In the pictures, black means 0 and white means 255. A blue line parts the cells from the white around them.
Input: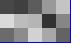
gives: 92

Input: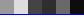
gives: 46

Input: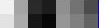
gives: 143

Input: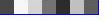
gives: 44

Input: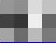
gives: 142

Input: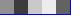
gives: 201
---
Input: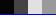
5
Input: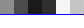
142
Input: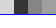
215
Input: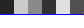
37
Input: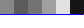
136
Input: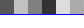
87
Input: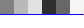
129
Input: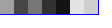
161
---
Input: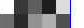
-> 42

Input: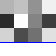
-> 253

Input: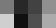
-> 16

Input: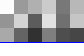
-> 211

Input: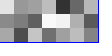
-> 125

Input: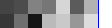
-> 111
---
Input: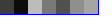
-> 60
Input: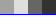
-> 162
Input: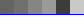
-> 100
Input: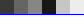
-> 57
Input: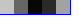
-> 197
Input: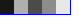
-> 23
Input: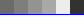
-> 107
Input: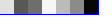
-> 225
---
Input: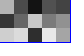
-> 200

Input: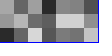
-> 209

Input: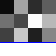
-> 72

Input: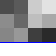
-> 104

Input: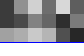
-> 102

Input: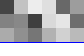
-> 217
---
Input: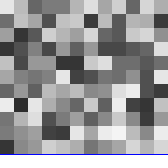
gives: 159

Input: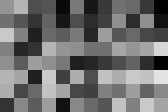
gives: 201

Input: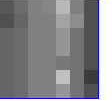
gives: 102

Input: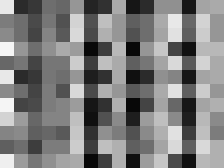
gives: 138

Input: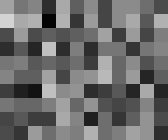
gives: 75

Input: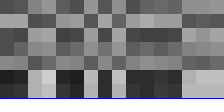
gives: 78
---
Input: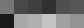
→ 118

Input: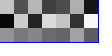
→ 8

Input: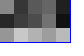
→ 39

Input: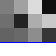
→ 111

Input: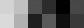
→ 211

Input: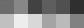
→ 108
